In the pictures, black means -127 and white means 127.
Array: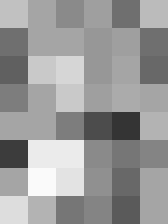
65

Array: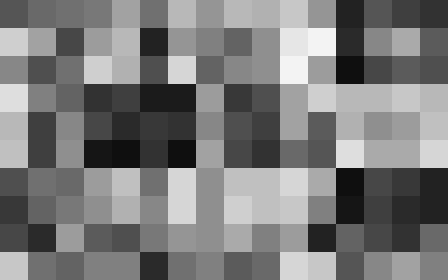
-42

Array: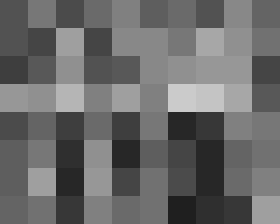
-45

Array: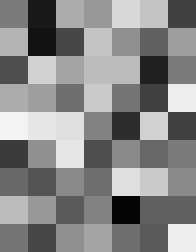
-4

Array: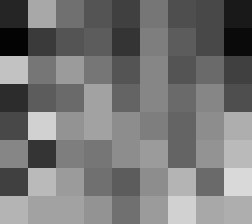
-90

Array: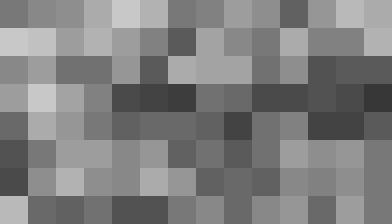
-7

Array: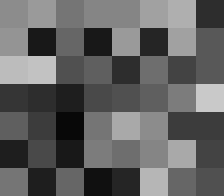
12
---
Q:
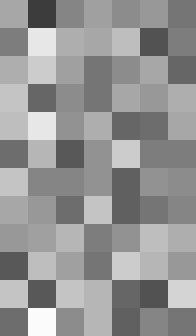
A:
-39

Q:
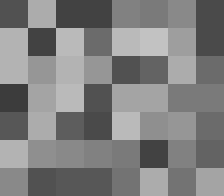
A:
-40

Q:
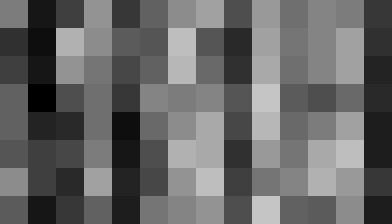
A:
-42

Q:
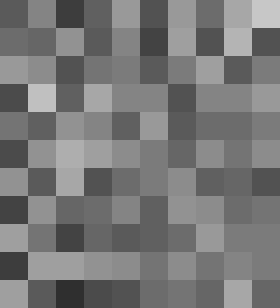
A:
31

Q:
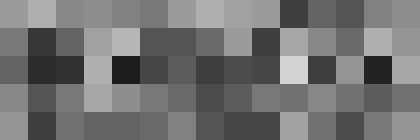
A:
-28

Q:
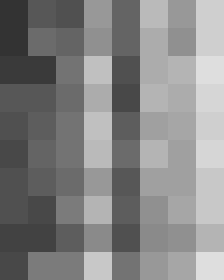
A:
-47

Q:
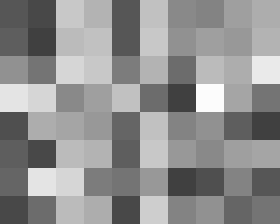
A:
-33

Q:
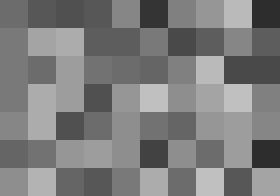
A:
6
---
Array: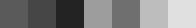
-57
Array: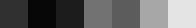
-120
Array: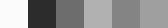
-83
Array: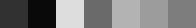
-118
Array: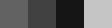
-62
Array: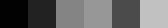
-93
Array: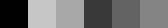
70
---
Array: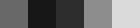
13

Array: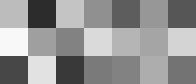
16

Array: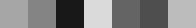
90

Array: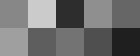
15

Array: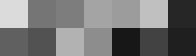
36

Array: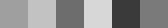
87

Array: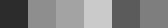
74

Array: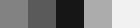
44
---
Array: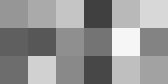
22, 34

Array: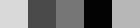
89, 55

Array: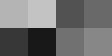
52, 7

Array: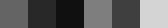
-27, 84

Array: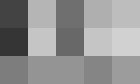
-60, 28

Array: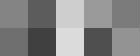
4, 19
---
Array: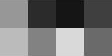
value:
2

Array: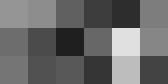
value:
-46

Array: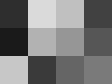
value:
-69

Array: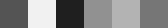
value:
113

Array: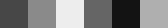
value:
10

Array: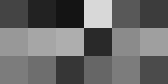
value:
-17

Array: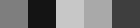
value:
-107

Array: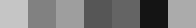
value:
1

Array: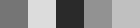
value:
92

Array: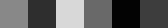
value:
-81
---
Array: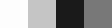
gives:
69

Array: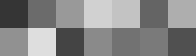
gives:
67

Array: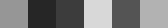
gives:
88

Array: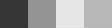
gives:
20

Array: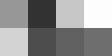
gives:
-77

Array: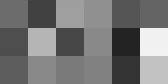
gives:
16
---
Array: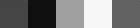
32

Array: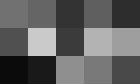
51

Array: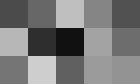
63

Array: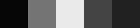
-11

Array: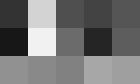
83

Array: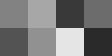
39

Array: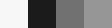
22

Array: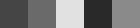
10
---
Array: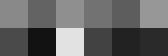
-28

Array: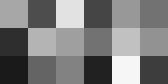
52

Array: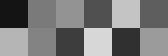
-5

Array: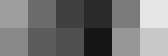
-20

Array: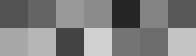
-27

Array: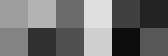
51

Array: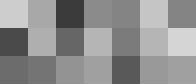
47

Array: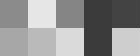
102
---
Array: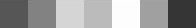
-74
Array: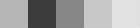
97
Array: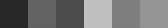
21
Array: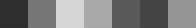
21
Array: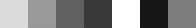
-2
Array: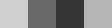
53
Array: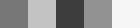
118
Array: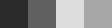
39
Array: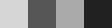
-94
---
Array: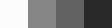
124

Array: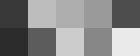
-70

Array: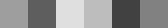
30

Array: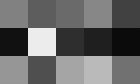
1

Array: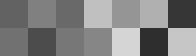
-29

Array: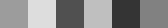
28

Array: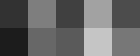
-77

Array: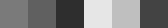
-5

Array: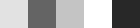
98
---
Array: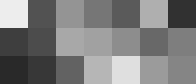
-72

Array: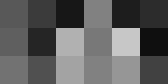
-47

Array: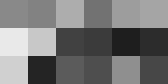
-91

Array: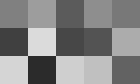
-84

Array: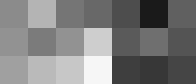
58

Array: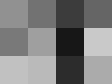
58

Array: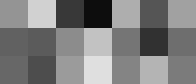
-50

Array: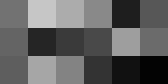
38

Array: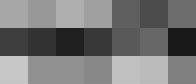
16

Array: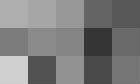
-46
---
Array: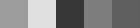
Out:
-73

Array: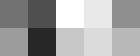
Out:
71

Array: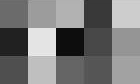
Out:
-27

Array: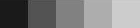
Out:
1

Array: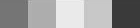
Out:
106

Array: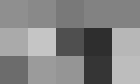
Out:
21
